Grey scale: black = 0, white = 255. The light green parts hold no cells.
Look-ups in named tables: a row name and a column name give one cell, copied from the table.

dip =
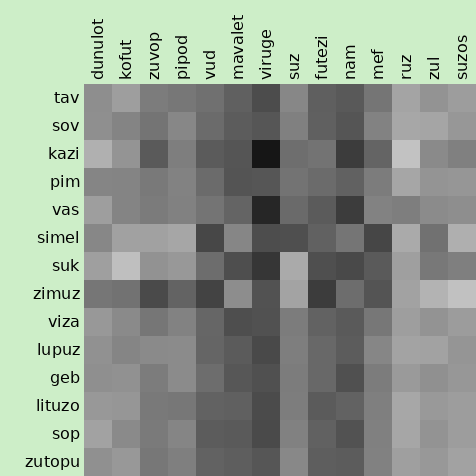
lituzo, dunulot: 152
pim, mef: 124
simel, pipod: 166
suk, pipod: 152
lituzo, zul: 153
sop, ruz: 166
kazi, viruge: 22

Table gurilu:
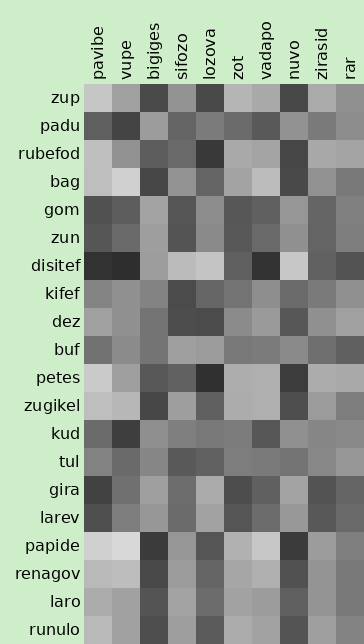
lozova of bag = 100
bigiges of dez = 116
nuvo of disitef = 199
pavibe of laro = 172
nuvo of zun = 144
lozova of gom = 140
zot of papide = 177
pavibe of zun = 86
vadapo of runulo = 162
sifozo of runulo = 158
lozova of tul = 97
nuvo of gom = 150
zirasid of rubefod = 168
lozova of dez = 75
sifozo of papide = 150
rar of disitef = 83
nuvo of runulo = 84
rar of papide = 127
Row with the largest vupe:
papide

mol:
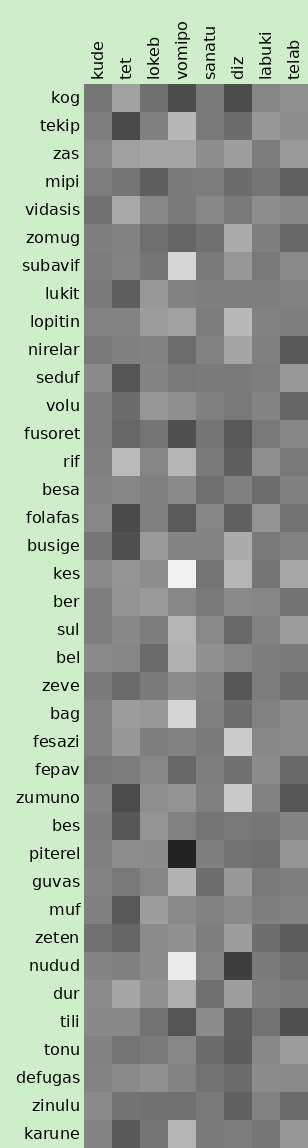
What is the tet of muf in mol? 89
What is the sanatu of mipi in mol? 124
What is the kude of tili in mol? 136
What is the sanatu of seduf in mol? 123
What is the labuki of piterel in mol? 112
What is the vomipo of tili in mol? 84
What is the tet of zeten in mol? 102
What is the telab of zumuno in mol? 87
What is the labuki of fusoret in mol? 120
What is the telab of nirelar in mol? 88
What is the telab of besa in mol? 128
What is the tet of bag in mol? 157
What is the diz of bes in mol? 120
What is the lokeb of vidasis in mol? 135
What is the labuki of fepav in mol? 140
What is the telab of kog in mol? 145
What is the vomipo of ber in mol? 135
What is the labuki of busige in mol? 120

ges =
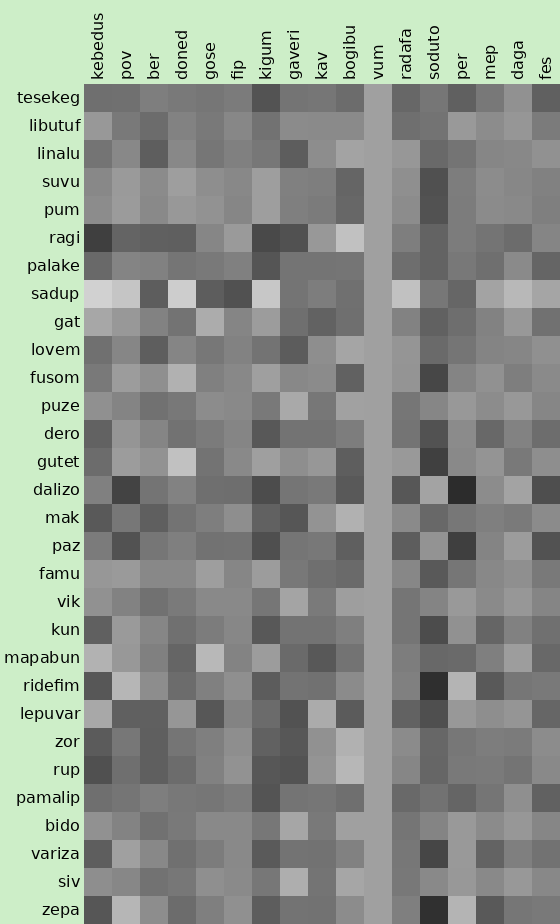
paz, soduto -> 147
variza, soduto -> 70
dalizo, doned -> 130
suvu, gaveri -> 128
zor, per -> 119
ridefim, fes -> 121
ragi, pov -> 100
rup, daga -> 116
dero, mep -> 104

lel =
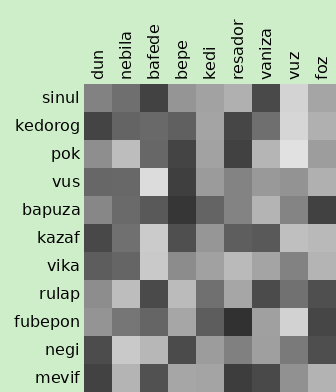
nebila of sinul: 111
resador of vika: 186
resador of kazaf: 94
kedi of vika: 161
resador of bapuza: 131
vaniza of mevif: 73
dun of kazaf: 72
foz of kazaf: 185
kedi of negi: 156
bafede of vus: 220
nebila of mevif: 180
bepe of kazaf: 79
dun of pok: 142
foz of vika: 180
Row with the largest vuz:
pok

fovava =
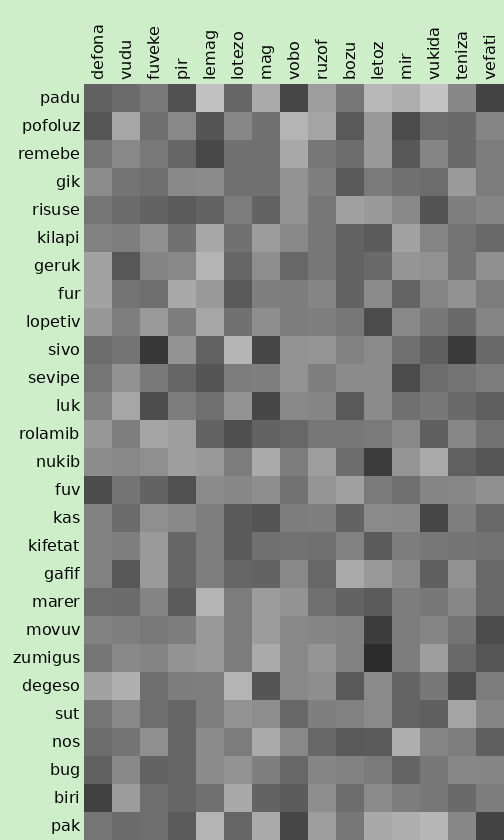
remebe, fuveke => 121
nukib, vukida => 170
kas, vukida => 70
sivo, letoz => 138
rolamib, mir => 137
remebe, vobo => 169
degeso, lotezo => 180
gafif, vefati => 105
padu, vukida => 195
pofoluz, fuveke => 110
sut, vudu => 136
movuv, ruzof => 134
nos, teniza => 126
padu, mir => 174
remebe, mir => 88
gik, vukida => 108
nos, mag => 170

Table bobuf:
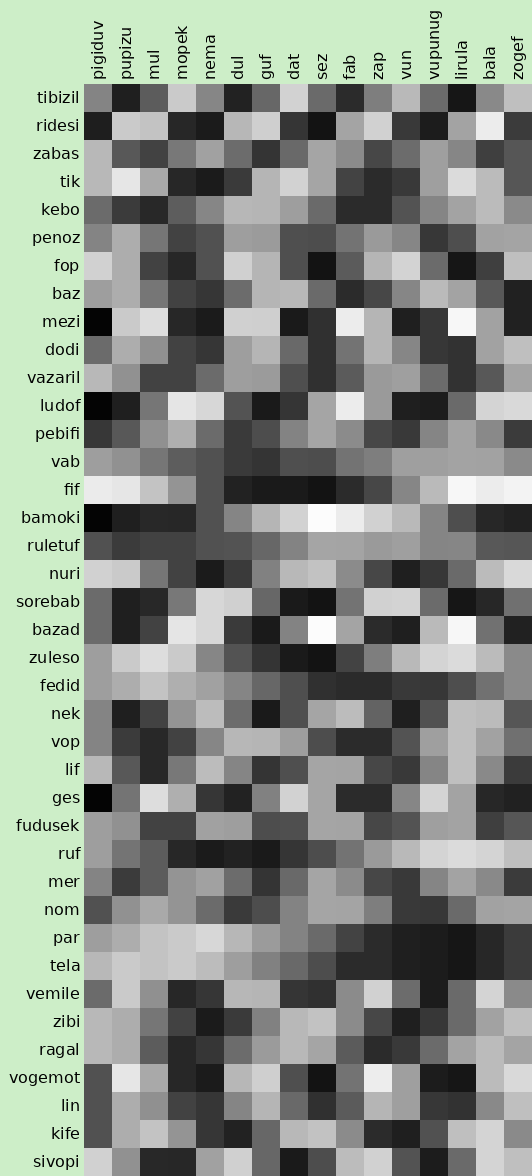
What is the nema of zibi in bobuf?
27
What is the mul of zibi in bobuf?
118
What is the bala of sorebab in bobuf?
39
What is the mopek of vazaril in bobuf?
66
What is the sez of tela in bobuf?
77
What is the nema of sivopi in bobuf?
161
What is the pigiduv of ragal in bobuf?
184
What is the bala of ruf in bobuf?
212
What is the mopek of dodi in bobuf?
66
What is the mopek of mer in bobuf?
148
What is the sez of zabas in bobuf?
165
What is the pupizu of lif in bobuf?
88
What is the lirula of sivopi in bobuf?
106
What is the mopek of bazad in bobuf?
229
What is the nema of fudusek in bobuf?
161
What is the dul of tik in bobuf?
58
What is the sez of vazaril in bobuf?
48
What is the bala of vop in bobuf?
162
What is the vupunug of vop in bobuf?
159

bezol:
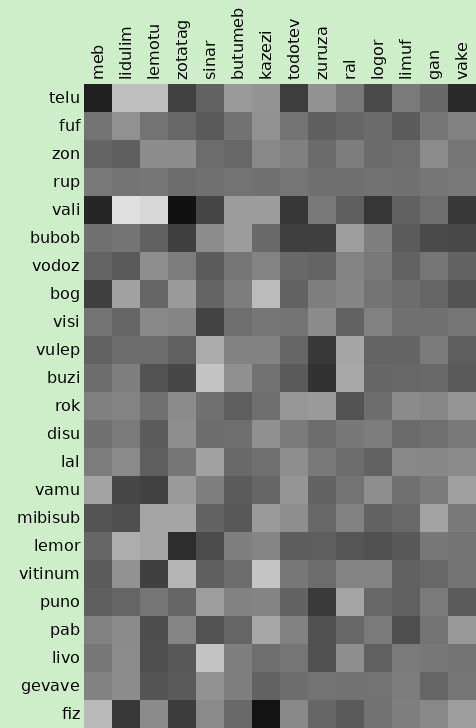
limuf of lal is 136
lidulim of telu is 191
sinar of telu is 98
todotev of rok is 150
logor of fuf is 107
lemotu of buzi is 82
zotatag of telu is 65
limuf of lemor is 88
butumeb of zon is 103
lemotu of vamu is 65
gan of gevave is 101
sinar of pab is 83
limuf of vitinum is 96
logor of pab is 122
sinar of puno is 157
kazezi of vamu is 102
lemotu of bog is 102
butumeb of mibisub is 88
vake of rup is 121
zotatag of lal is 118
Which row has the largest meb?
fiz

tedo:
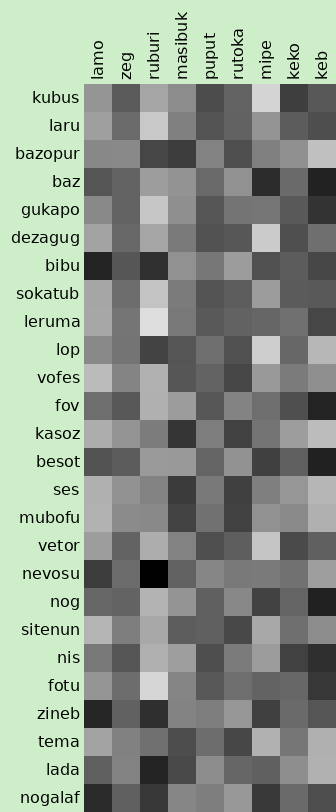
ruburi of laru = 200
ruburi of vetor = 173
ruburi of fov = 176
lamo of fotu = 149
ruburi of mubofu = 137
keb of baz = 34
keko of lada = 142
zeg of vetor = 99
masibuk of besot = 153
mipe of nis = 156
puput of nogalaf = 126
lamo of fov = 110
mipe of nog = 66
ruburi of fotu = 214
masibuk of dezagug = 122
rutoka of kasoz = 65
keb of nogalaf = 78
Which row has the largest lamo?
vofes

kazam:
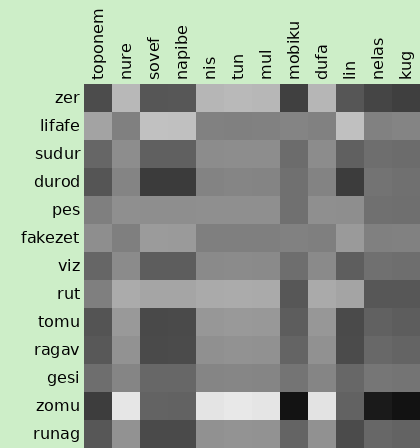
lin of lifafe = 192
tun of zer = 185
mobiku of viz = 110
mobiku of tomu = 93
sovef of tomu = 73
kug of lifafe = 132
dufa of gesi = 133
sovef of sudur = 96
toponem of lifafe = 163
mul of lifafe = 129
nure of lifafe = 128
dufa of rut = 170
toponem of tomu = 84
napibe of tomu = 74
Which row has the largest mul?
zomu

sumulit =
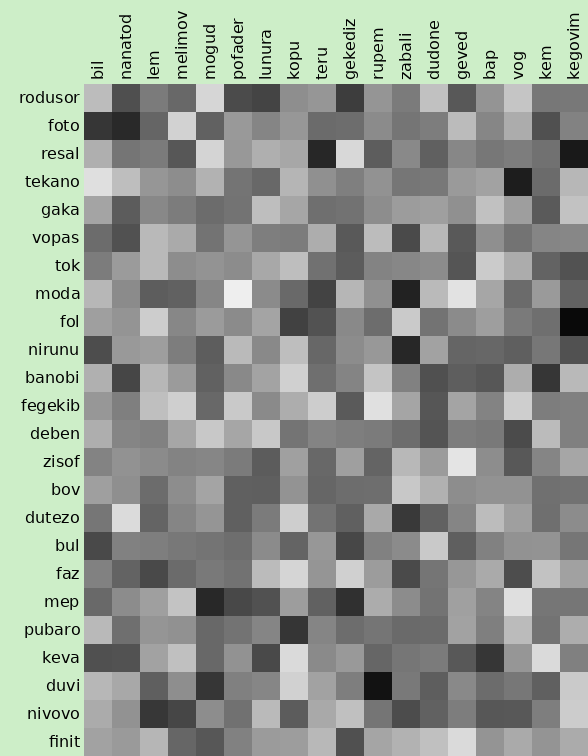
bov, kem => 112
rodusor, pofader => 75
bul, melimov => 120
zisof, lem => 139
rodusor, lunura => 68
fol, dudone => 115
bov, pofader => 96
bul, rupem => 129
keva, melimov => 192
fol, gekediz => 137

